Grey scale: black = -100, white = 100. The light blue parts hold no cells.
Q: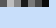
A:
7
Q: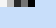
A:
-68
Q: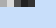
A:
-37
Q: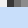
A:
-13
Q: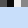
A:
87
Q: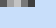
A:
53
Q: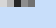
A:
-70
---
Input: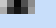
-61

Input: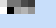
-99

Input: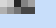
14

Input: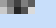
11

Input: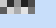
67

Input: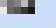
-20

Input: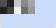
-49

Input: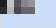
43

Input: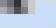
8
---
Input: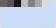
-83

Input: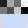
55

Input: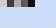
36

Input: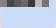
-31

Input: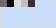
73

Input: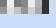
53

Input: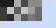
34

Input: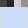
62

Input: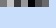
-53

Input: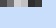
64
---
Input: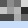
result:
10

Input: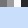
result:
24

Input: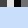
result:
78

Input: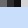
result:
-64

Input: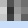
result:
-36

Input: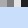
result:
-3
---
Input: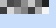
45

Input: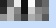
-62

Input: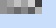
15

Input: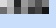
71

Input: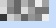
72

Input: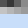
-36

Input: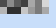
-40

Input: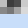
49

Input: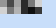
17
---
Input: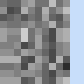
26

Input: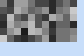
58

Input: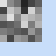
30

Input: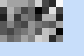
16

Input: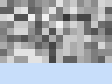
34
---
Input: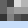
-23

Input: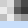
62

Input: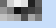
-16

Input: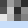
-46

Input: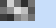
-43

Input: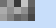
-11

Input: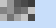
54

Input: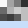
95
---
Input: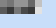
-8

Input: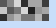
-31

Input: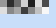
-65

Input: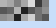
-21

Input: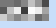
51

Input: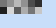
14

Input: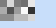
-35

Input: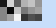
-94

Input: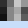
6
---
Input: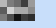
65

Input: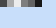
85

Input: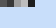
48

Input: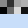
70

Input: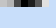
76

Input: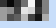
92
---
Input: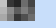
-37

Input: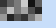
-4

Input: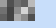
10

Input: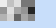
30

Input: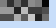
-74

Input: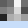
49

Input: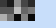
3
